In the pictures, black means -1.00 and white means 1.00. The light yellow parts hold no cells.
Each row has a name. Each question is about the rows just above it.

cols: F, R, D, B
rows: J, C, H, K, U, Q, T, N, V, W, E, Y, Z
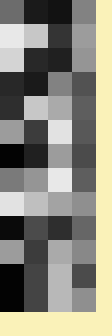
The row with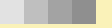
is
V
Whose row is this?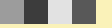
Q
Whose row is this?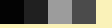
T
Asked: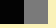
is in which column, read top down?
F

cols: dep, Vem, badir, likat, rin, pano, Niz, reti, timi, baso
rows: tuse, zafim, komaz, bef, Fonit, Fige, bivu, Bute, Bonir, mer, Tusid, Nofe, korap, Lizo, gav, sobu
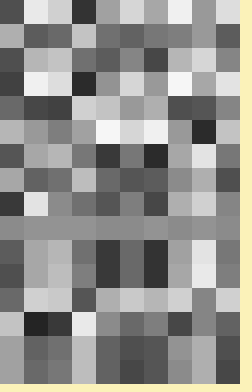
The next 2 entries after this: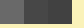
[0.63 0.53]
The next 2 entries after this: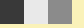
[-0.18 -0.01]
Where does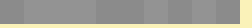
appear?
mer
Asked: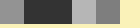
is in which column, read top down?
Niz
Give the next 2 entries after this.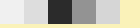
[0.20 0.93]
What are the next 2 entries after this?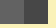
[-0.33  0.09]

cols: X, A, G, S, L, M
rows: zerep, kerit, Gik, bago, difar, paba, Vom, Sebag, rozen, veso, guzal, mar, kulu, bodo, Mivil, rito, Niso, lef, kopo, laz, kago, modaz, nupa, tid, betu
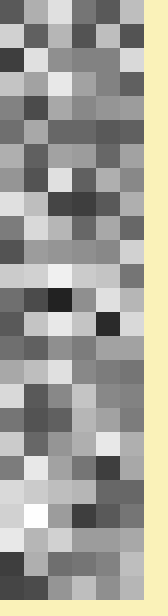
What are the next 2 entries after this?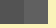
[0.43 0.27]
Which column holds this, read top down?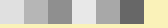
G
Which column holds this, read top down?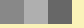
M
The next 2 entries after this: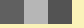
[ 0.49 -0.35]
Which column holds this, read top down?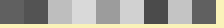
A

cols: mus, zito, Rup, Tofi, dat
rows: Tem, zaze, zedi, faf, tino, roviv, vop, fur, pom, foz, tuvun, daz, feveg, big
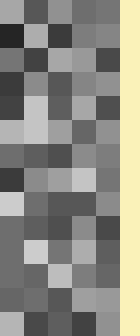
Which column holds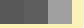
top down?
Rup
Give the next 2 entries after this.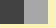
[ 0.20 -0.43]
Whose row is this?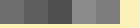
vop
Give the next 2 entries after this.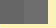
[-0.32  0.25]
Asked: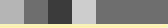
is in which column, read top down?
mus
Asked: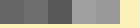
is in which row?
feveg

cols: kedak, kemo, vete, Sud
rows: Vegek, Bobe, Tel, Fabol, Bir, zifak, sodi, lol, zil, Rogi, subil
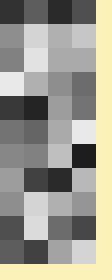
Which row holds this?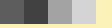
subil
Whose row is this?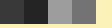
Bir
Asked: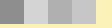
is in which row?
Bobe
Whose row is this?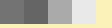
zifak

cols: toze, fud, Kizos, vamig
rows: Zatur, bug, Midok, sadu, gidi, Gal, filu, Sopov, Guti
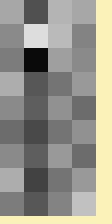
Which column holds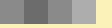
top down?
toze
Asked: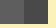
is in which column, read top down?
fud
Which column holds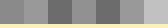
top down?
vamig
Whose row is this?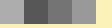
sadu
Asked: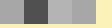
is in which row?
Zatur
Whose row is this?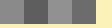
gidi

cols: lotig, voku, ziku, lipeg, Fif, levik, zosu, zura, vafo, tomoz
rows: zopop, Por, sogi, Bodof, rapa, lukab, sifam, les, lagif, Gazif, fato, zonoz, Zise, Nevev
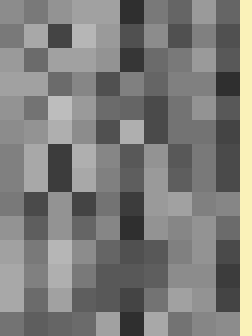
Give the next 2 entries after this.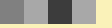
[ 0.00 -0.26]
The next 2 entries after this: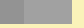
[-0.63 -0.05]

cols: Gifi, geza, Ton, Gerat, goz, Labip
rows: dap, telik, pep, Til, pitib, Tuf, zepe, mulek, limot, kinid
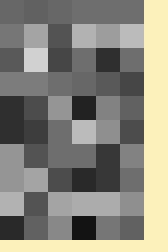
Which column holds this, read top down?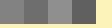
Labip
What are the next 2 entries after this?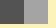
[0.34 0.34]
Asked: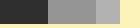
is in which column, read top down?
Gifi
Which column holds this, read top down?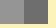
Ton

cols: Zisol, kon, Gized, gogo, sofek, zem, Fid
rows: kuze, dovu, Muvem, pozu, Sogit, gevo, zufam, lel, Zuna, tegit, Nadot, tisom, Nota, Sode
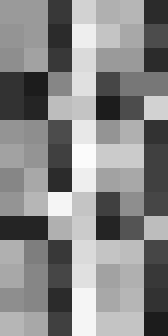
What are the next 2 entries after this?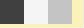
[ 0.54 -0.78]
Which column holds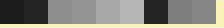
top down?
kon
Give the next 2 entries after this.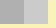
[-0.72 -0.34]
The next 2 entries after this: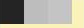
[-0.78 -0.40]

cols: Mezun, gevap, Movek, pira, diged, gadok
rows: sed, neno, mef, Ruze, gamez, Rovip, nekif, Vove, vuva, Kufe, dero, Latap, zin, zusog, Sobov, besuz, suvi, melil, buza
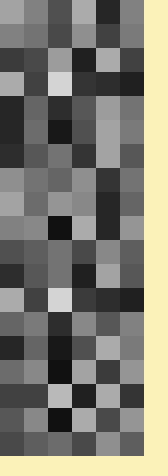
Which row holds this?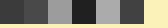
mef
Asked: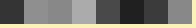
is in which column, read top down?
pira
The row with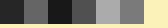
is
Sobov
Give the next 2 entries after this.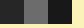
[-0.37  0.28]
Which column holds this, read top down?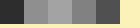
Mezun
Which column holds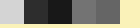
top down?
Movek

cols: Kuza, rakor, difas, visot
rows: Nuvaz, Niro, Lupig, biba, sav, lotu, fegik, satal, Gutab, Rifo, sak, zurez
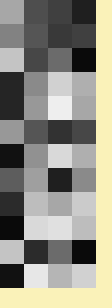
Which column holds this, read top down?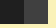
visot
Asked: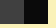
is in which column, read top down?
visot
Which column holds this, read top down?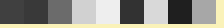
difas
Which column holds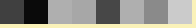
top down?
visot

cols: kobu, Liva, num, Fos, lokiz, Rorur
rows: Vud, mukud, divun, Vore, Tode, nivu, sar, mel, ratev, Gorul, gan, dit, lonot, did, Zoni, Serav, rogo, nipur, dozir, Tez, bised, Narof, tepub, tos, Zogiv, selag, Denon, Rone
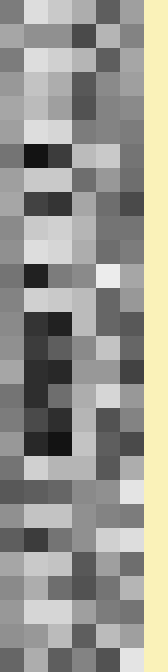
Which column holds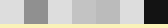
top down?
Liva
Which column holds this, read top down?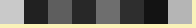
num
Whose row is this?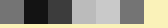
sar
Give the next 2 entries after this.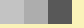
[0.08 0.25]
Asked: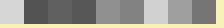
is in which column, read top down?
lokiz

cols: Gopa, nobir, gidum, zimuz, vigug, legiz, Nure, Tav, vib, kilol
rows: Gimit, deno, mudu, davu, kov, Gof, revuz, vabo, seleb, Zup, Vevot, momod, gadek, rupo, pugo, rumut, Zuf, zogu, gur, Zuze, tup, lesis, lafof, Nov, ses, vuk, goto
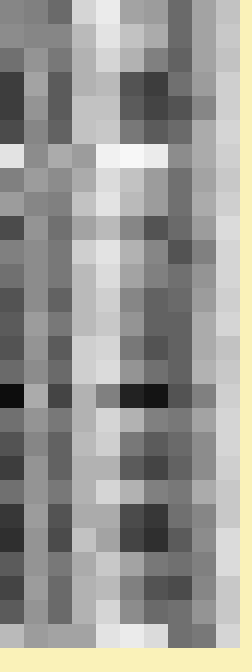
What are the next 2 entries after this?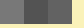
[0.34 0.52]
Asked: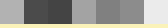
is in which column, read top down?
legiz
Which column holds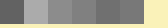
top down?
gidum
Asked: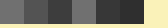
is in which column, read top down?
Gopa

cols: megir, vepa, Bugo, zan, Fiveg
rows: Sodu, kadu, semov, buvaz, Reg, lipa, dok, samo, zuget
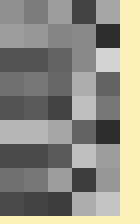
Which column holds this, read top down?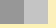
Fiveg
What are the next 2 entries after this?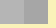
[-0.23 -0.65]
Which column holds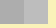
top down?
zan

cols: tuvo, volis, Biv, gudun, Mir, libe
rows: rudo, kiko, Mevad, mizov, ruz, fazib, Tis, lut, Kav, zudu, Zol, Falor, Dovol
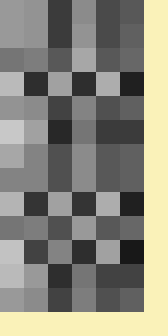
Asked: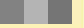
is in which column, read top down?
tuvo
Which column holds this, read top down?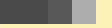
Mir

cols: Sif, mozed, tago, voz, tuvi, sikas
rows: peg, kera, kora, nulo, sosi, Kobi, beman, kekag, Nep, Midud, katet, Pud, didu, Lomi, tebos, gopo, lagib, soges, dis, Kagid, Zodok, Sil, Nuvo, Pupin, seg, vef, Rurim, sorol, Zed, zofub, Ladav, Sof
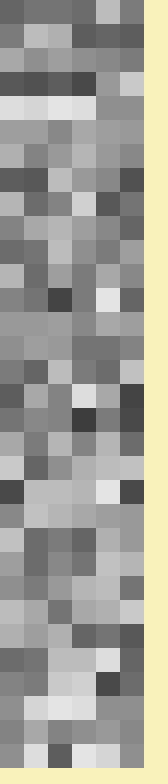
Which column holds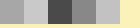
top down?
Sif
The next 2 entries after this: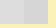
[0.79 0.73]

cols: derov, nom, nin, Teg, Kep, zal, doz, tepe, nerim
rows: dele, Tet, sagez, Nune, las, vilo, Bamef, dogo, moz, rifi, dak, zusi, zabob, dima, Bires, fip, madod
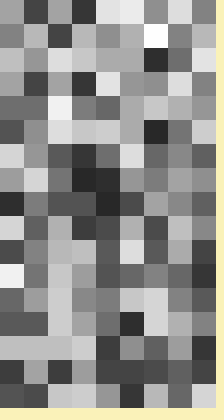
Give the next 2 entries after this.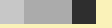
[-0.14  0.78]
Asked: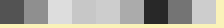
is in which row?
vilo
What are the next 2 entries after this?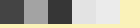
[0.12 0.73]
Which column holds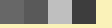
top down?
derov

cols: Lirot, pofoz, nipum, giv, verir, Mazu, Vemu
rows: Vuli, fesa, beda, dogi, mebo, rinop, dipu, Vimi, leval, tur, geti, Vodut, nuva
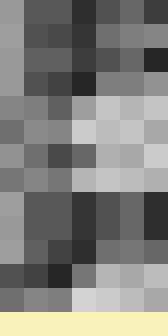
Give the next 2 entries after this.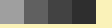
[-0.13 -0.07]
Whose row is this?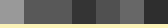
tur
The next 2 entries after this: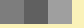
[0.53 0.42]
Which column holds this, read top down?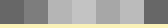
Mazu
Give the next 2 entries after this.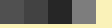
[-0.02  0.14]

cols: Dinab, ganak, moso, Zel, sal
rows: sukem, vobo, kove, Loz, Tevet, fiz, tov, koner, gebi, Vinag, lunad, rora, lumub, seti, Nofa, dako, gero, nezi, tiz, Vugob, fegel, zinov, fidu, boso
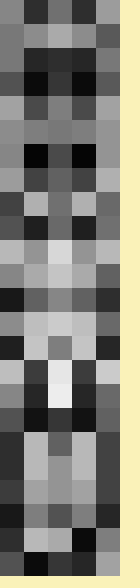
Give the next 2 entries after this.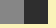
[-0.12 -0.64]
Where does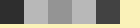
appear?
Vugob
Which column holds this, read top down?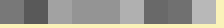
sal
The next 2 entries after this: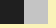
[-0.01  0.54]
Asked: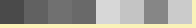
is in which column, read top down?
moso

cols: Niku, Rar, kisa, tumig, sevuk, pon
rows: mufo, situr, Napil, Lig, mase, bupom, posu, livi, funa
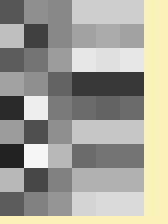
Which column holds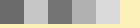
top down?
pon
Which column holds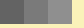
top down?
kisa
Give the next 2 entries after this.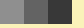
[-0.56 -0.56]

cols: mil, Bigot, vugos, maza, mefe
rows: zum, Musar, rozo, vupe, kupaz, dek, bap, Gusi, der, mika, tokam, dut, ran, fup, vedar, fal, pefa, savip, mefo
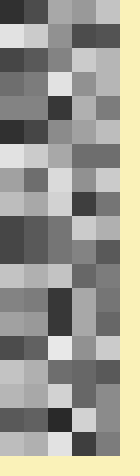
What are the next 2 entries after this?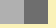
[-0.19 -0.30]
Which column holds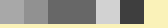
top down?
maza
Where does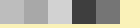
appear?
der

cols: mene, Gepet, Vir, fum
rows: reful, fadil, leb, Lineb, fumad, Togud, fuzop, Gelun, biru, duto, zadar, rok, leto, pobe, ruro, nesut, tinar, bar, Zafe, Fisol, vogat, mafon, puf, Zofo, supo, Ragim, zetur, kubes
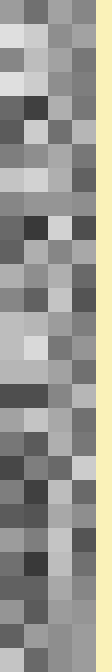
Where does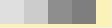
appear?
Lineb
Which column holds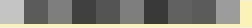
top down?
Gepet
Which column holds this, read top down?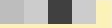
Gepet
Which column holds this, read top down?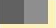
fum

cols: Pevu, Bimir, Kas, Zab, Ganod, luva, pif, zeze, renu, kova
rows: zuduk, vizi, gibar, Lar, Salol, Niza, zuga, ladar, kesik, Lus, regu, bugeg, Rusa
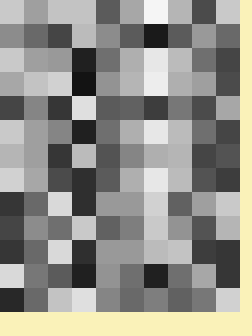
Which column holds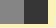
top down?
Kas
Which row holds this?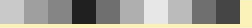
Niza
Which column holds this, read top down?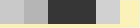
kova
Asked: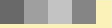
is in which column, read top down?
Bimir
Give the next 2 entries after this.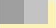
[ 0.53 -0.29]

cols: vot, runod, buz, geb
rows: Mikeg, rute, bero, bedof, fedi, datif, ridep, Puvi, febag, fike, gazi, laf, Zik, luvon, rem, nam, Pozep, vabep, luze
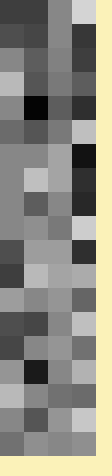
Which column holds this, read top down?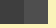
vot
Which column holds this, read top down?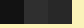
geb
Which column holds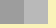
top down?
runod
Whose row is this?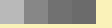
Pozep
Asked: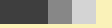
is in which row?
Mikeg
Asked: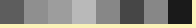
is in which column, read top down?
runod
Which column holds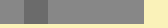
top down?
vot

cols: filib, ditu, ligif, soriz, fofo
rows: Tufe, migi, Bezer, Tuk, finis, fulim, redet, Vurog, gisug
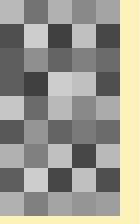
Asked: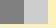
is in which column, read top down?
ditu
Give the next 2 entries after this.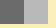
[0.07 0.34]
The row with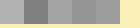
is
gisug
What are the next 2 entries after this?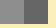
[ 0.01 -0.16]
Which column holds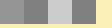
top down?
ditu
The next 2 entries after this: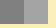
[0.18 0.23]
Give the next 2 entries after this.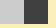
[ 0.50 -0.44]

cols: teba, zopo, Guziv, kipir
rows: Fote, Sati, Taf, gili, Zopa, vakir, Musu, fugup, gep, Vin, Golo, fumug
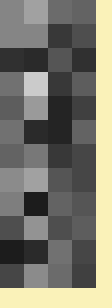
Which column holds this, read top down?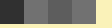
teba
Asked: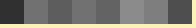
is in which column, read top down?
teba
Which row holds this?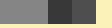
Sati

